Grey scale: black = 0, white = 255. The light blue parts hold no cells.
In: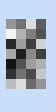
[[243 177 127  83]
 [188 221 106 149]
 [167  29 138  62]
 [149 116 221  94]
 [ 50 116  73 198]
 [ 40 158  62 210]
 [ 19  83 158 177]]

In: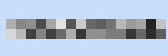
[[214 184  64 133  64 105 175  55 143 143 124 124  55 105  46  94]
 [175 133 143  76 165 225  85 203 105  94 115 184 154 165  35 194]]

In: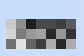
[[213 124 152 162  40 152  50]
 [202 142  30  73  73  62  92]
 [113 225 101  62 172  40 172]]

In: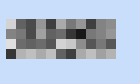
[[223 108  98 108  86 211 200 141  86 120  86]
 [211  98  75 150  63 170 120 150  63 131 141]
 [131 120  75 161  98 108  54  24 120 131 150]
 [ 54 179 191 170 191  98  63 170 191 161 179]]

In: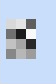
[[216 227  94]
 [194 165  39]
 [135 183 156]
 [112  27 249]]

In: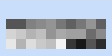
[[231 179 221 201 191 243  55  24  85  44]
 [212 201 179 191 148 169 160 160 108 138]
 [ 85  85 129 138 148 119  96 119 148  96]]

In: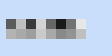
[[179 169 158 202 169 137 147 191]
 [ 92 191  58 211 103  26 114 231]]

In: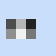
[[143 241 119]
 [ 77 182  34]]

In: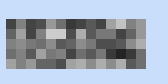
[[161 129 152 100 100  78 161 173 140 173 140 173  89 111]
 [129 140 120 111 140  89 100 140 120  78  78  89 140 173]
 [111 129  89 161 120 129  68 111  89 120  57  35  57 111]
 [100 161  68 129 204 204  78 173  89 120 120  68 100 152]
 [ 68 129  68  78 152 111  57  68  89  68 161 194 129 152]]
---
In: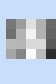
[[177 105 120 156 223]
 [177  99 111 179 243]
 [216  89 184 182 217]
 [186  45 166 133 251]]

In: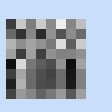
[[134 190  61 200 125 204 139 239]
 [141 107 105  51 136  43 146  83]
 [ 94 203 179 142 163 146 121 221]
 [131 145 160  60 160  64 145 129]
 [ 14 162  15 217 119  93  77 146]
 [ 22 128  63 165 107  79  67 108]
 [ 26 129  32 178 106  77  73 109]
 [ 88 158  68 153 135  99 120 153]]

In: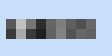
[[ 80 104  89 193 118  46 101 126  95]
 [103  97  58 170  58  31  97 131  84]]

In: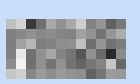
[[ 96 121 191 210  57 111 168 145 169 206 131 149]
 [150 172 128 136 145 136 140 133 130 161 147 115]
 [114 124 126 162 183 126 130 142 143 191 110 150]
 [ 41 139 129 232 113 145 166 132 117  86 146 105]
 [198 102 141 242 112 143 117 145 114 101 119 133]
 [155 152 197 208 134 154 142 153 146 142  98 118]]

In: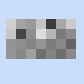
[[167 203 208 164 154 196  59]
 [122 139 199  70 142 221 183]
 [136 101 148 142 132 148 124]
 [111 137 149 135 159 111 131]]

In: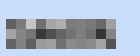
[[106 160  97 123 196 112 166 175 123 127 120]
 [ 52 131 164 133 117  57  80 100 115 126 111]
 [164  83 101 131  95 155 160 113 140 133 139]]

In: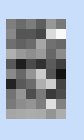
[[151 120 126 107 124  94]
 [218 249 136  85  86  71]
 [113 104 112  98 107 166]
 [103 140 175 153 142 154]
 [ 91  63  89  30  75  50]
 [ 85  18 138 104 148 203]
 [205  67  35  89 107 174]
 [ 58  76 115 149  78 122]
 [223 129 122 140 148 126]
 [148 172 166 169 172 170]]

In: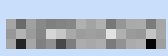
[[123 165 164 106 160 137 127 131 134 176 163 175 119 149 169 170]
 [196 166 151 179 155 134 213 198 169 156 159 156 226 176 155 151]
 [  4 159 164  36 166 128 144  72 126 172 168 173 123 146 171 175]]

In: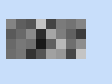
[[115 132 131  95  85 195  67 123]
 [ 97  59  90 105 138  45 166 126]
 [111 141 105 120 112  24  96 184]
 [ 70 196 109 118  51  85 161 151]]
